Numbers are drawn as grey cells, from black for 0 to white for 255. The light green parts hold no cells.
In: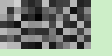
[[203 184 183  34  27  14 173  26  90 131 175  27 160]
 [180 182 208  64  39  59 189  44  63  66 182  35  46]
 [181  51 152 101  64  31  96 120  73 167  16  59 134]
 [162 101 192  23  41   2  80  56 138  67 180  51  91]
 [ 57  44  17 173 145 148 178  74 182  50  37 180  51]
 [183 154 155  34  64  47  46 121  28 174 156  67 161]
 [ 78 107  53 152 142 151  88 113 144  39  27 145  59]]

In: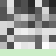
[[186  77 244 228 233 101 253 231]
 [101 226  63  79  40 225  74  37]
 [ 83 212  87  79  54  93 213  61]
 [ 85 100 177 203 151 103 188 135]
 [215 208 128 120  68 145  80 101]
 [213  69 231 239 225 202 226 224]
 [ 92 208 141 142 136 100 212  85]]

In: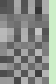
[[152 154  72 179 100 164 122]
 [ 77  90 168  82 161  77 171]
 [ 86  90 161  86 166  53 172]
 [131 111 124 131 126  95 128]
 [149 119 111 146 120 115 116]
 [185 169 101 174  94 196  83]
 [183 155  88 177 102 160  94]
 [134  99 134 125 135  97 128]
 [139 162  83 168 100 183 124]
 [ 78  85 163  87 158  79 170]
 [159 139 100 161 107 143 108]
 [ 76  89 163  86 166  62 180]]

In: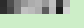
[[ 46  70 125 192 186 173  91 186  27 211]
 [ 43  79 122 152 172 178 152 191  56 177]]

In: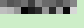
[[190 182 150   3  28  46 149  40 161   9 215]
 [114  85  94 112  63 135 106 104  80 110 134]]

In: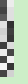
[[ 68 209]
 [ 83 236]
 [ 67 223]
 [ 91 223]
 [224  49]
 [208  63]
 [217  55]
 [ 62 220]
 [236  70]
 [ 67 241]
 [244  54]]
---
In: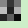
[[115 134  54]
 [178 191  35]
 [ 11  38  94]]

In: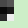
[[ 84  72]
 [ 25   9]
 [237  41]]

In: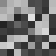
[[184 137 178 190 181  73  78  59]
 [191 170 186 131 176 166  81  50]
 [ 58 191 170  37  61 225  44 181]
 [ 57  35  61 101  75  48 194 188]
 [ 45  63  53  64  64 127 189 214]
 [193  45 173 191 198  51  77  60]
 [ 33 199 210  76  48 158  66 195]
 [ 74  82  39 187  79  58  77  59]]

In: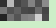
[[139  48 185  67  84 131  80]
 [ 69 118  81  96  72  68 107]
 [ 75  35 112  84 126 132 208]]

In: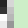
[[214  36]
 [194  51]
 [183 253]
 [150 234]]

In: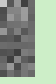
[[107 201  87 150  65]
 [105  76 132 133 157]
 [ 98  81 152 127 156]
 [106  97 113 114 121]
 [107 151  98 127  88]
 [115  88  91  75 120]
 [106 108 105 105 104]
 [118  81  85  62 124]
 [ 81 101  63 134  94]
 [132 112 151  75 120]
 [105  80 112  94 118]]

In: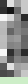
[[200  57 225 163]
 [200  47  20 104]
 [ 41 246 215 143]
 [100 187 145 129]
 [118 184 102 133]
 [101 189 147 155]
 [104 187 131 137]
 [ 42 246  48 108]
 [118 175  83 130]
 [171  88 225 163]
 [198  73  82 151]]

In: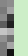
[[141 134]
 [162 122]
 [ 57 137]
 [ 32  93]
 [179 196]
 [111 144]
 [165 123]
 [ 19 121]]
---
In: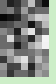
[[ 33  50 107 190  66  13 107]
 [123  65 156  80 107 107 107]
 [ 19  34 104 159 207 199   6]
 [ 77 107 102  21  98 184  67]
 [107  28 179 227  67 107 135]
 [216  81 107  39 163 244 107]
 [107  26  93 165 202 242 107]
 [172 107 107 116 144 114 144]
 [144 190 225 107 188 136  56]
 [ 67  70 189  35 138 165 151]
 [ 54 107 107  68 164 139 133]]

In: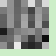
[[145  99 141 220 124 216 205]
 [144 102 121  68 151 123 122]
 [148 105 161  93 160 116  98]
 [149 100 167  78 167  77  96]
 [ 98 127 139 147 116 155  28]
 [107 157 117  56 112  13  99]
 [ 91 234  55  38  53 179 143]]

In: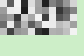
[[ 93 243  41 220 162  30 130 103 151 211 229]
 [236 239  29 233 158 141 230  55  96 132 156]
 [158  57 208 168 244  62 234  83 110 233 139]
 [235 100 181  93 145 239 235 188 203 160 107]
 [ 66 149 158 227  54  34 177 173 192 243 190]]

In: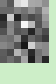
[[ 88 215 231 168 165 143 123]
 [104 130 116 142 114 175 104]
 [202  34 100  74  91 155  38]
 [131  96 246 184  83 137  56]
 [137  85  96  37 107  76  82]
 [111 146  48 104  83  58 118]
 [123  84  23 208 145 137 135]
 [ 72 181 133  42 114 136  93]
 [110  88 165  29 119  38  89]]

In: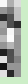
[[175 220 248]
 [123 194 149]
 [ 83 192  45]
 [ 80  44 162]
 [247 161 149]
 [252 149 187]
 [181 149 149]
 [ 79 152  32]
 [ 81 129 226]
 [150 149  18]
 [ 40 149 224]]

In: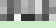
[[104 134 184 159 219 103 171 166]
 [ 97 135 172 158 215 105 136 185]
 [ 66 243  48  47 128  79 206 112]]

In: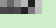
[[104 151 184  31 196 144]
 [ 67  72  35 121 188  71]]
